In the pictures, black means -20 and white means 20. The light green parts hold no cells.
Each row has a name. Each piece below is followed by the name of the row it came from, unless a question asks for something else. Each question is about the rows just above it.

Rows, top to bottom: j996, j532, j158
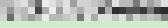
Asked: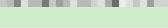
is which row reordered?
j996
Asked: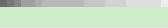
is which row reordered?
j996

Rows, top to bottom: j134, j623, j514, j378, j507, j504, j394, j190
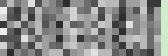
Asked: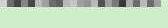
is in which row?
j394
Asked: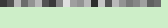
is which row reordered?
j378
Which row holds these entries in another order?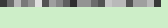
j134
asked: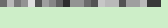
j134
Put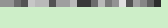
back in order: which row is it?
j134
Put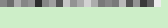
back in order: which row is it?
j507
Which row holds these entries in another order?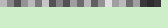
j190

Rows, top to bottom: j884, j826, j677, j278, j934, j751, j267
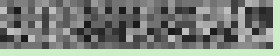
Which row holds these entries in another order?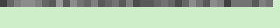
j267
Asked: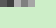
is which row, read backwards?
j677
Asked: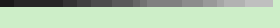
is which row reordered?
j826
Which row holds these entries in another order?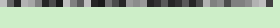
j934
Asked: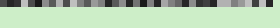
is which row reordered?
j826

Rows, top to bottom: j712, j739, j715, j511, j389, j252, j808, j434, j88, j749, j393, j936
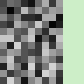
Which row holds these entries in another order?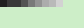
j808
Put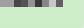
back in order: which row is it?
j434

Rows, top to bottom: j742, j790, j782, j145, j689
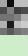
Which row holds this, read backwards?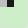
j145
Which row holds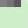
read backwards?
j689

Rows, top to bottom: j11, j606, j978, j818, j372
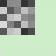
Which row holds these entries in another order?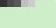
j372
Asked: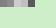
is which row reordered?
j978
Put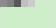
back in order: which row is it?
j978
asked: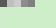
j978
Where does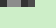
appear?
j11

